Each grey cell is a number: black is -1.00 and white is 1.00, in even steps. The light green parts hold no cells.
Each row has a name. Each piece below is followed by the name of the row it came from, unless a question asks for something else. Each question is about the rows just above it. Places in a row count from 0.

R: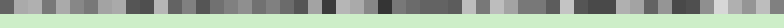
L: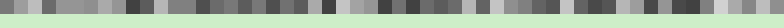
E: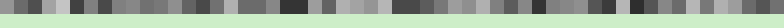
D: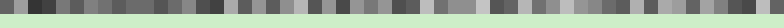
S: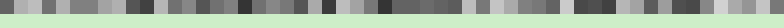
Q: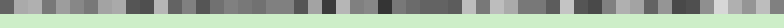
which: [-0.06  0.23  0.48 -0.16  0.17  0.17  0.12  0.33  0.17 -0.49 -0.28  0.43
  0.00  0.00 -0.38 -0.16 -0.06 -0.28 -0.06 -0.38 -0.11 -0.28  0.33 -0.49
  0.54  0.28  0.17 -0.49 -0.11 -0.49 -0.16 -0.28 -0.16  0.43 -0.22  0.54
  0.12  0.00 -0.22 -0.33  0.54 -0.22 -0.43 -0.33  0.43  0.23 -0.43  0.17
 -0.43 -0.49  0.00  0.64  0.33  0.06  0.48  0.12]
L
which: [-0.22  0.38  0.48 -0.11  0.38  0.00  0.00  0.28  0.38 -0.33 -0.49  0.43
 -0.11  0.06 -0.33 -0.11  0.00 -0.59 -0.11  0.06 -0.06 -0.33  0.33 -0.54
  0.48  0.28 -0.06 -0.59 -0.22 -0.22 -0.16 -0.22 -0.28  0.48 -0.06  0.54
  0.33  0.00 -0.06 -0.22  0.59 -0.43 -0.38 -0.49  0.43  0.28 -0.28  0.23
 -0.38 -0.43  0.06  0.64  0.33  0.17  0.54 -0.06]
S

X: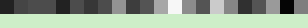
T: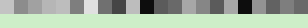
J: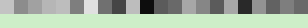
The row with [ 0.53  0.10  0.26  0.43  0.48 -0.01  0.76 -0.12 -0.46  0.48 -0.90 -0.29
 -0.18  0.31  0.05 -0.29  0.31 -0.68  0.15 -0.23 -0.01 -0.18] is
J
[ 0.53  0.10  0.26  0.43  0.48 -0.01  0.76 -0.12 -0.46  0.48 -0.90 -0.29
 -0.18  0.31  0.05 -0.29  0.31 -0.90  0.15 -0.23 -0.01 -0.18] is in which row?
T
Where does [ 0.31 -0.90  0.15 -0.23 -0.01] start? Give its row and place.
T, 16

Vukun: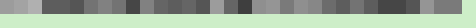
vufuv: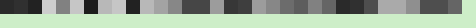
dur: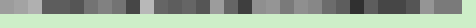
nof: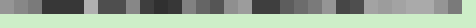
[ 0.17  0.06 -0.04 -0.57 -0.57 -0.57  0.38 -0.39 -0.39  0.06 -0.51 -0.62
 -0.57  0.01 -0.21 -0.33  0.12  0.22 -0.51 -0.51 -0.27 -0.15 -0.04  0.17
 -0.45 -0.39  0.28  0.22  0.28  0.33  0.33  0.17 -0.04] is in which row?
nof
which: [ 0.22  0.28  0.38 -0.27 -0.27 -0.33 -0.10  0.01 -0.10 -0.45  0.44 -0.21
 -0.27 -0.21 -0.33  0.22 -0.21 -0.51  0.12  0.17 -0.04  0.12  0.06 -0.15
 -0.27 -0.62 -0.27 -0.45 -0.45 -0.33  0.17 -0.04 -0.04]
dur

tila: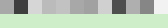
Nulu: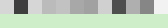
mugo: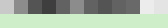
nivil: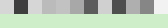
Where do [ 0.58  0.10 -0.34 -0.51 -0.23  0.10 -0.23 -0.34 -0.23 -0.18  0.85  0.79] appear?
mugo
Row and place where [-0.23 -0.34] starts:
mugo, 6
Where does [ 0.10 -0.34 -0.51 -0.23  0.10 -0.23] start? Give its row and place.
mugo, 1
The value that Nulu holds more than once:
[0.68]

